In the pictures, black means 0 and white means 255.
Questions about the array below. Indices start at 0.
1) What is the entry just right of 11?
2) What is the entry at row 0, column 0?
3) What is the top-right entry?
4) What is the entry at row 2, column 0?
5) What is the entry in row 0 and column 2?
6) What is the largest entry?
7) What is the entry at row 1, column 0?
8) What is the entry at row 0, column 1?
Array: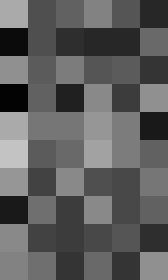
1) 79
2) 170
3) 39
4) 144
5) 97
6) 195
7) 11
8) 79

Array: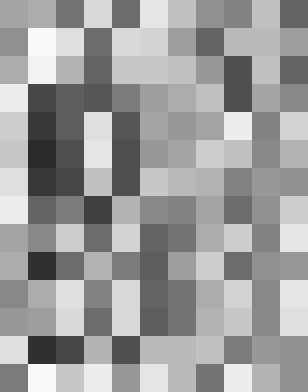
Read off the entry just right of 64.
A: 179
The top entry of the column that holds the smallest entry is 172
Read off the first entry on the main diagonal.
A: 164
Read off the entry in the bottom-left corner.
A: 123
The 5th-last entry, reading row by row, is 185
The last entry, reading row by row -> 144
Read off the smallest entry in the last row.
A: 116
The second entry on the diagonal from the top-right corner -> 185
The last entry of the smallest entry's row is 179
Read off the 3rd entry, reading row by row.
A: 116
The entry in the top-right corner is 100
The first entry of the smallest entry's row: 199
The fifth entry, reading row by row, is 108
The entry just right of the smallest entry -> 79
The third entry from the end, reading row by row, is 237
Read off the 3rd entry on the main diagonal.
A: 179
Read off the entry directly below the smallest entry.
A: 56
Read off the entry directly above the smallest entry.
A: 56

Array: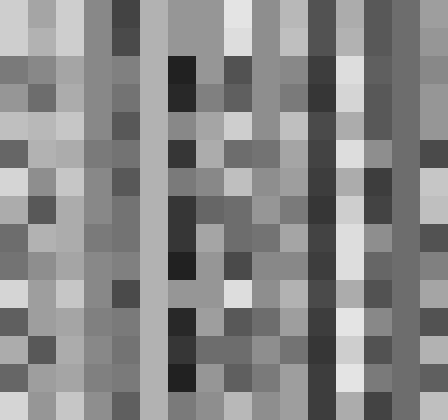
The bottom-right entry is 191
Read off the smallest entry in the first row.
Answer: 67
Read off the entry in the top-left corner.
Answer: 206
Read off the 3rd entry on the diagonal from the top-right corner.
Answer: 95
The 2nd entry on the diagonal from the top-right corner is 109
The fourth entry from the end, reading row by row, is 172
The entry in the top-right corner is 158
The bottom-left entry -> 213
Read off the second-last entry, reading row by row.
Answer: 109
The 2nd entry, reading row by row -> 165
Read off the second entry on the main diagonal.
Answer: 178
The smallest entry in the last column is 74
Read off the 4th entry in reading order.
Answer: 136
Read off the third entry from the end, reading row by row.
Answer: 67
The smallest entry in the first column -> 95

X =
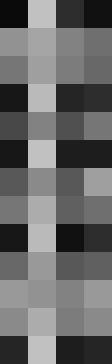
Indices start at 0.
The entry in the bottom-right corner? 37
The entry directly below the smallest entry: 146
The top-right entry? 17
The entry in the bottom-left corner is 37
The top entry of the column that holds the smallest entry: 10
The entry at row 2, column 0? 118
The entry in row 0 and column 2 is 45
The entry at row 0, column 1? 193
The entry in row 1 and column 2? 130
